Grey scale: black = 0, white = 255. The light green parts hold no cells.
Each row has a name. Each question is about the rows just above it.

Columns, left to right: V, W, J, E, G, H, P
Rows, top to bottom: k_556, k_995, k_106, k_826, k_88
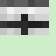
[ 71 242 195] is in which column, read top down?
G
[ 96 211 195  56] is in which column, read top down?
V
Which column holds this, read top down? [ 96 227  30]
E
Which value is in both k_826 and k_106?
[30]
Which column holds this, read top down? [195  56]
V

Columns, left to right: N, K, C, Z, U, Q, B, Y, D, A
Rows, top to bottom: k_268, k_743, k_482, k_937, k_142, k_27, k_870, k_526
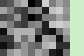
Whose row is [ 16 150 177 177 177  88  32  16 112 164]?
k_142
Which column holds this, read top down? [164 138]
A
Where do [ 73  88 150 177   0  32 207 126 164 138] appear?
k_268

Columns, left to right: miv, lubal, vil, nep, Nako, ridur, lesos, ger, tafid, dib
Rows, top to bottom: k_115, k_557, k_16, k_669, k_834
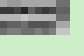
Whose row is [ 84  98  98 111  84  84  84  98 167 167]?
k_669
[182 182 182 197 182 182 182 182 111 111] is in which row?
k_16
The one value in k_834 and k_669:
[111]
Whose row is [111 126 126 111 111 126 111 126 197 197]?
k_834

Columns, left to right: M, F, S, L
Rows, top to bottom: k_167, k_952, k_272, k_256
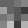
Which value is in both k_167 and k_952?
[101]
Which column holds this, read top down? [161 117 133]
M

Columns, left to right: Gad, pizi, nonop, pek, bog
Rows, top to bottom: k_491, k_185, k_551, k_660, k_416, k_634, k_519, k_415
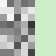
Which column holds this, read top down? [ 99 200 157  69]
bog
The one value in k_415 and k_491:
[125]

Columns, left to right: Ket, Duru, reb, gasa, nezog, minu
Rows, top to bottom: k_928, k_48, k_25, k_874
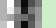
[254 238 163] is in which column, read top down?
Duru
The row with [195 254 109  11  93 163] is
k_874
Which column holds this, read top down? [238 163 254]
Duru
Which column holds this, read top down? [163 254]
Duru
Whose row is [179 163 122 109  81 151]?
k_25
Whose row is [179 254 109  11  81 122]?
k_928

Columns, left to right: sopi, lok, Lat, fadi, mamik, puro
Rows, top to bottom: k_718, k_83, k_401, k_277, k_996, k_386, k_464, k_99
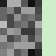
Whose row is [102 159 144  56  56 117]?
k_996
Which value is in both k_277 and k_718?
[173]
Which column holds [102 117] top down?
fadi
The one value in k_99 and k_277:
[117]
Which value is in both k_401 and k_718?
[87]

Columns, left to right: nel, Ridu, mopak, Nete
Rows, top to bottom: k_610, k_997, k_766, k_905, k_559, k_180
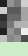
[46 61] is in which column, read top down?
nel
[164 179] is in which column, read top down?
Nete
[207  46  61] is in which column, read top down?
nel
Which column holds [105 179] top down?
mopak

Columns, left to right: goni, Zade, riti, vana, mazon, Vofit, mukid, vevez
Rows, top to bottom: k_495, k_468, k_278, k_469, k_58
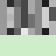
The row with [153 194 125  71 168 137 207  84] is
k_468
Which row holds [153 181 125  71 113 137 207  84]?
k_278
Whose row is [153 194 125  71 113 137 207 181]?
k_469

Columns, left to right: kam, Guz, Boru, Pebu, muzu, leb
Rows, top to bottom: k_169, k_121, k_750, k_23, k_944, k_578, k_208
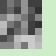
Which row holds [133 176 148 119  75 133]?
k_750
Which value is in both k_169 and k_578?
[75]
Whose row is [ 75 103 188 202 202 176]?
k_578
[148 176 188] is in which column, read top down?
leb

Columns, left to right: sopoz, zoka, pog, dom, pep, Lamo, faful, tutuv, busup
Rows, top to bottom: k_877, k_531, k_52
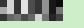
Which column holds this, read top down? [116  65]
busup
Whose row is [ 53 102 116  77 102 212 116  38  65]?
k_52
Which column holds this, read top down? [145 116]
faful
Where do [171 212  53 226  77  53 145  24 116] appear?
k_531

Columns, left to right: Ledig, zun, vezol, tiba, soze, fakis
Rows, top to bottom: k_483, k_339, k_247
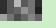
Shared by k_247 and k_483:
[116]
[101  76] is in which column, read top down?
vezol
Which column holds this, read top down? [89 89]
zun
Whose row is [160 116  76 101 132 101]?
k_247

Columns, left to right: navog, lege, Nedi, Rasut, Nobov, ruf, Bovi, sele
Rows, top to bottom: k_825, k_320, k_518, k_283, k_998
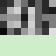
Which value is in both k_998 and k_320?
[55]
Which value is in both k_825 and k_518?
[97]

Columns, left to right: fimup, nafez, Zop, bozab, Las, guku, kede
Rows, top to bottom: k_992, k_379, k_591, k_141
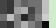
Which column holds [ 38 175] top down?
bozab
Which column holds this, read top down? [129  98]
guku
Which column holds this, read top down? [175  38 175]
bozab
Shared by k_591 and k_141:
[129]

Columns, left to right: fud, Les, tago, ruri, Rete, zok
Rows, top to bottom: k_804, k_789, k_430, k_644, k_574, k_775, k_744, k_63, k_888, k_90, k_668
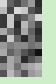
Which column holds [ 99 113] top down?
Rete
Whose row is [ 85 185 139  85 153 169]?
k_668
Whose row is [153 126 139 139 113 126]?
k_744
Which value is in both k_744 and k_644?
[126]
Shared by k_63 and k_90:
[169]

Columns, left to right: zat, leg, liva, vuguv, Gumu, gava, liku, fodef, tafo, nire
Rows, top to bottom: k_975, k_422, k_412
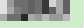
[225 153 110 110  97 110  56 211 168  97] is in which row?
k_975
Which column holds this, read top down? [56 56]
liku
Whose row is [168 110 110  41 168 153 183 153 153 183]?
k_412
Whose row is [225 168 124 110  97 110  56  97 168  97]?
k_422

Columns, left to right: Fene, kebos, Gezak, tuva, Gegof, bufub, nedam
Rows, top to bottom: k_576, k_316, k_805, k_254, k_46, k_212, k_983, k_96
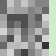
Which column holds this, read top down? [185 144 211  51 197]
nedam
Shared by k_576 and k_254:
[131]
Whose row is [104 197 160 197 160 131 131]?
k_576
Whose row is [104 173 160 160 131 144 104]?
k_316
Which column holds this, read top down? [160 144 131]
Gegof

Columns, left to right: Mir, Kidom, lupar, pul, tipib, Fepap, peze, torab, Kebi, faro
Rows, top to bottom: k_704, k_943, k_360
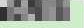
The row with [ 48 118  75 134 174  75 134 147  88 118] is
k_360
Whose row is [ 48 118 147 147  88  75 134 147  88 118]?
k_943
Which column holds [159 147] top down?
pul
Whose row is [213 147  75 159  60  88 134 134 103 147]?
k_704

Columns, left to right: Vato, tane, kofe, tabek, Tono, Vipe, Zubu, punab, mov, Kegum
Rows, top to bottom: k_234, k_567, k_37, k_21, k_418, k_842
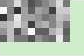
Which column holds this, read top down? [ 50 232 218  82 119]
kofe
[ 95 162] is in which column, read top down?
Tono

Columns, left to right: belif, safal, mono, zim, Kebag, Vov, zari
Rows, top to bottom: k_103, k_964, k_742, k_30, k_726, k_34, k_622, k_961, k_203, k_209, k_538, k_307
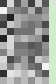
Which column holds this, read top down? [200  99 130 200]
Vov
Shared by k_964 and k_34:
[145]
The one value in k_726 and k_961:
[114]
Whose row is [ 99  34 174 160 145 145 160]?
k_742
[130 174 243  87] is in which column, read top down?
zari
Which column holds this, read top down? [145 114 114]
Kebag

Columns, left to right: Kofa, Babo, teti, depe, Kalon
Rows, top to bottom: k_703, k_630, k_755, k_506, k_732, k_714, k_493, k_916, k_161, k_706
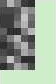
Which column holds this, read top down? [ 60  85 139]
Kalon
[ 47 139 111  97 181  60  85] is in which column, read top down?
Kalon

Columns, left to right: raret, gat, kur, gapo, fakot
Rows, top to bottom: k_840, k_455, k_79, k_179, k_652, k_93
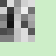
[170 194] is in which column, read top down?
kur
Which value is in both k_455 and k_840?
[208]
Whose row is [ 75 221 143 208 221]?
k_840
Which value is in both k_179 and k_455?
[208]
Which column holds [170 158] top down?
fakot
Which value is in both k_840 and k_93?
[221]

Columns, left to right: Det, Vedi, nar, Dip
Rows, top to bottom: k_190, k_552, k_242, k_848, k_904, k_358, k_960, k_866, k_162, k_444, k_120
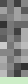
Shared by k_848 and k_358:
[104]
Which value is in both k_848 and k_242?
[119]
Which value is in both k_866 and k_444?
[134]

